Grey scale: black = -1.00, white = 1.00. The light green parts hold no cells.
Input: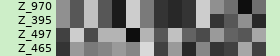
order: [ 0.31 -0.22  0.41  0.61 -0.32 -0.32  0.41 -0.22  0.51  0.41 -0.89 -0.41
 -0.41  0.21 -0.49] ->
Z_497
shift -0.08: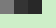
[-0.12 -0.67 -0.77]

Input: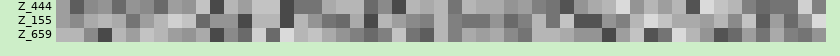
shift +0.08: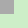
[0.41]
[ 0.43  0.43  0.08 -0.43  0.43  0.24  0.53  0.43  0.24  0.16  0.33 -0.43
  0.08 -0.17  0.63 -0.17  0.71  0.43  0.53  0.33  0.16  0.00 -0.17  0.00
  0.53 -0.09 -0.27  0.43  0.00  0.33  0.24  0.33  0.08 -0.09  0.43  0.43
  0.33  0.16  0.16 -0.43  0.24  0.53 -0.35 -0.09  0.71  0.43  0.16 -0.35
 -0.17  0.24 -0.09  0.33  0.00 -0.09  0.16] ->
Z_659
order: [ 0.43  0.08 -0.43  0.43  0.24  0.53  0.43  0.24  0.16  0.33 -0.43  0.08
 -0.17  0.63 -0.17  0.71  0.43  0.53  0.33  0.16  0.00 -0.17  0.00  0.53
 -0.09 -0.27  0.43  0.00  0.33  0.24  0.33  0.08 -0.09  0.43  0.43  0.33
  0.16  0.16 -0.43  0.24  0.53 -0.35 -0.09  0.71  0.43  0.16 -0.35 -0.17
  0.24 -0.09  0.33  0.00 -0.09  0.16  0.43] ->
Z_659
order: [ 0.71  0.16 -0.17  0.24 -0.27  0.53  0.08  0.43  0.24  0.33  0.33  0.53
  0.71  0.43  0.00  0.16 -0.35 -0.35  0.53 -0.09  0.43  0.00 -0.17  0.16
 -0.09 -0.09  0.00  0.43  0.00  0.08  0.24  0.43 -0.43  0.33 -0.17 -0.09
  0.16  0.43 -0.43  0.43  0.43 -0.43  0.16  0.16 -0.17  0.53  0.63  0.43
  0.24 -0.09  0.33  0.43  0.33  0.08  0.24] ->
Z_155
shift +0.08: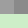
[0.32 0.16]
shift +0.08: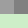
[0.32 0.08]

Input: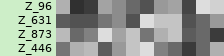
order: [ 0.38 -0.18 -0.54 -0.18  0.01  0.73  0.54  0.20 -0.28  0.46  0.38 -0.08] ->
Z_446
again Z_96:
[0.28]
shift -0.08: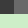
[-0.62 -0.26]

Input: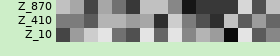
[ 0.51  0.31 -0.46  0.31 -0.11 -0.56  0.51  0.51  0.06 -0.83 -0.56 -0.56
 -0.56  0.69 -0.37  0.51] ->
Z_870
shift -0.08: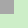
[0.23]
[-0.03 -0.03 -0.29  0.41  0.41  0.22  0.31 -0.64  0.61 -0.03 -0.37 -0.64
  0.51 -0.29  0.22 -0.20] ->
Z_410
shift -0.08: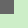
[-0.28]
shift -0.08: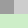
[0.14 0.53]

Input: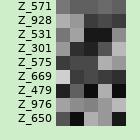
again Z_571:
[-0.25]
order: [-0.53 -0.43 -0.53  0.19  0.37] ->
Z_928

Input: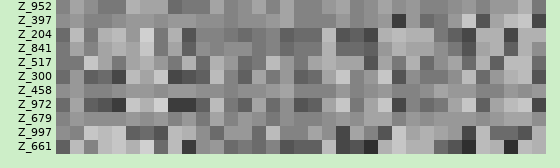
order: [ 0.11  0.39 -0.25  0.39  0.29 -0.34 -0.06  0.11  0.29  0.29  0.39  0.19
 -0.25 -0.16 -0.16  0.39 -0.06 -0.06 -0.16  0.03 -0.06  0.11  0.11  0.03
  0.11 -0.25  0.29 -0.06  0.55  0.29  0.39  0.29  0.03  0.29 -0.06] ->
Z_841
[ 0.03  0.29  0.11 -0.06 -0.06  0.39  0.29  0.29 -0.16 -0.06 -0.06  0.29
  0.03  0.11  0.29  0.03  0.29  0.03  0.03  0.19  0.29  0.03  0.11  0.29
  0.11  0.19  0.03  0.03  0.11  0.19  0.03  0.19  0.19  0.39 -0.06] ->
Z_952
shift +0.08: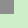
[0.19]
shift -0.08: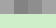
[ 0.21 -0.05  0.03  0.21]

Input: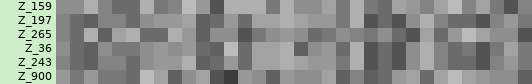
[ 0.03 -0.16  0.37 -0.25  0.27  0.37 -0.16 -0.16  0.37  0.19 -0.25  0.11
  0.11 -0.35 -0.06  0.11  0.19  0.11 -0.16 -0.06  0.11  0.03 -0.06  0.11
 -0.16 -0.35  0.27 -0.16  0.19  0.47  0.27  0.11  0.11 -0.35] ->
Z_265
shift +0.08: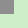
[0.19]
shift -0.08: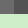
[-0.24 -0.43]
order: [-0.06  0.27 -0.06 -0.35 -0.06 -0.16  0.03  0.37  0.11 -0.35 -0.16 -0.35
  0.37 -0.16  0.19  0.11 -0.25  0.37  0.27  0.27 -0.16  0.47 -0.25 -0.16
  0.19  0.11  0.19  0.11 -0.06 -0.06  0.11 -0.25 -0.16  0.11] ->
Z_36
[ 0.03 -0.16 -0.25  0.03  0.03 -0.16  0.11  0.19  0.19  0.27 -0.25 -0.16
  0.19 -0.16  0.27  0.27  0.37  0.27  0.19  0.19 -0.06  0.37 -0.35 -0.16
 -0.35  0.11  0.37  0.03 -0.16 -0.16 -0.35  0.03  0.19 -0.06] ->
Z_197

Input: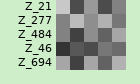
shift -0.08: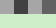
[ 0.22 -0.57  0.22 -0.31]
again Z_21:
[-0.40]
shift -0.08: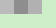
[0.39 0.03 0.31]

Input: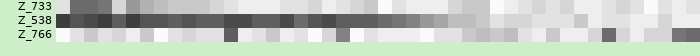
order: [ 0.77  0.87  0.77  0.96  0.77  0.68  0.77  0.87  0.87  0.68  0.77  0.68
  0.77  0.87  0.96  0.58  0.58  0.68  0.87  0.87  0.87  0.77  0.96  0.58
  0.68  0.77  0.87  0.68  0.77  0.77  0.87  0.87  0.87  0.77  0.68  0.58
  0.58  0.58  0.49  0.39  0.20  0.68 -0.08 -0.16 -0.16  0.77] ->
Z_733
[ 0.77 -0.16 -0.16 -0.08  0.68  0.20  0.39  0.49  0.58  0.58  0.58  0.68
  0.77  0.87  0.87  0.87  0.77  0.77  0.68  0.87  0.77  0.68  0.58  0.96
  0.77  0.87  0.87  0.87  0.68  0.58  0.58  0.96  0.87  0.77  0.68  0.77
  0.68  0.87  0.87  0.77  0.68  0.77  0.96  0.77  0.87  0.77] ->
Z_733
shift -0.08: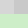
[0.60 0.50]
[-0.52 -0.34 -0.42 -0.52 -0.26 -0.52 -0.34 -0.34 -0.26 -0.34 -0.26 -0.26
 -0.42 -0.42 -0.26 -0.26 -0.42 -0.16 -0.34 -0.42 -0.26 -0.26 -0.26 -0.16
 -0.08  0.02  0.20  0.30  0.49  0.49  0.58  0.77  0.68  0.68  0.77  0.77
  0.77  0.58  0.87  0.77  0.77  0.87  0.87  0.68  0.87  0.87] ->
Z_538

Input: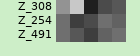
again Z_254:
[-0.13]
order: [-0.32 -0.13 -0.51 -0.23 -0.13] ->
Z_491
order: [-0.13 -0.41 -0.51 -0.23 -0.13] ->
Z_254

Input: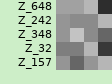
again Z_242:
[0.09]
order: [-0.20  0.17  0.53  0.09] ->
Z_348
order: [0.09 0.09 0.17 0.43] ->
Z_242
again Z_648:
[0.26]

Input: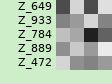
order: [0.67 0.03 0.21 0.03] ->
Z_933
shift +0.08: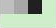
[ 0.58  0.39 -0.67]
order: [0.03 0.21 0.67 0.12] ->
Z_472
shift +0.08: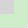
[0.75]

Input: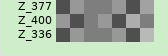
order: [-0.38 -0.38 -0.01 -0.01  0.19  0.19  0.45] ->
Z_336
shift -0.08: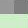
[ 0.11 -0.09]
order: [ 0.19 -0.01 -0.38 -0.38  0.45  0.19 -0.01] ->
Z_336
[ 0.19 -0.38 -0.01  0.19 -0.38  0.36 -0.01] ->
Z_400
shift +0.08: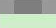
[0.27 0.07 0.07 0.27]
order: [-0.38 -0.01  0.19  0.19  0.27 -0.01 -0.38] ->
Z_377

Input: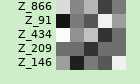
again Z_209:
[-0.14]
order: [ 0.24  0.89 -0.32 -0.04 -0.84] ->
Z_91
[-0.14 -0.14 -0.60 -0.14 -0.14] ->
Z_209
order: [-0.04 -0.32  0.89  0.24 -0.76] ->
Z_146

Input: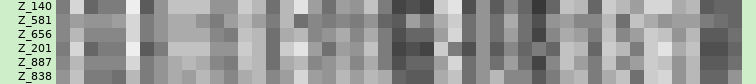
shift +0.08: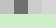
[ 0.60 -0.04  0.68  0.76]
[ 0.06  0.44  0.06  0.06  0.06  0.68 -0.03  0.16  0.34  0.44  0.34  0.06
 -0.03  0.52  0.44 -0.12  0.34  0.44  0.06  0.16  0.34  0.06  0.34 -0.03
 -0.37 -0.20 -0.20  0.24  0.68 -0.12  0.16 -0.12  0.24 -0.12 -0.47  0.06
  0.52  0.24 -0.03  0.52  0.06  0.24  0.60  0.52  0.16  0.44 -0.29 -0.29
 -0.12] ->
Z_887
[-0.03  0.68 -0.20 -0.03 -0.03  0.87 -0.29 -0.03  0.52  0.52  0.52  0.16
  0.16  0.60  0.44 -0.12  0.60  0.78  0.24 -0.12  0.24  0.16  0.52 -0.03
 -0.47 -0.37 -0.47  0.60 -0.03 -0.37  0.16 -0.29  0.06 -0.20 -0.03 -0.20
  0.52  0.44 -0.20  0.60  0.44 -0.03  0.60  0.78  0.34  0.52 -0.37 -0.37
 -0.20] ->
Z_201
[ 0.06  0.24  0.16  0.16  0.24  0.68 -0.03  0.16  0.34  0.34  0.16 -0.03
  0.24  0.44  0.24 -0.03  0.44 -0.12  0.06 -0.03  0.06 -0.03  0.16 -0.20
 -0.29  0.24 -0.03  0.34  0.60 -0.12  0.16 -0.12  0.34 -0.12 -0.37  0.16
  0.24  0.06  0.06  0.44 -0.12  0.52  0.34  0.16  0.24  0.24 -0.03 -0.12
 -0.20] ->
Z_581

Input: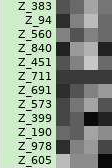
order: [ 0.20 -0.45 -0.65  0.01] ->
Z_978
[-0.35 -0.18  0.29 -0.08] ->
Z_383
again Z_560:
[0.01]
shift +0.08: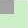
[0.37]
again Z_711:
[-0.55]
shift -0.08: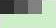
[-0.73 -0.43 -0.07]

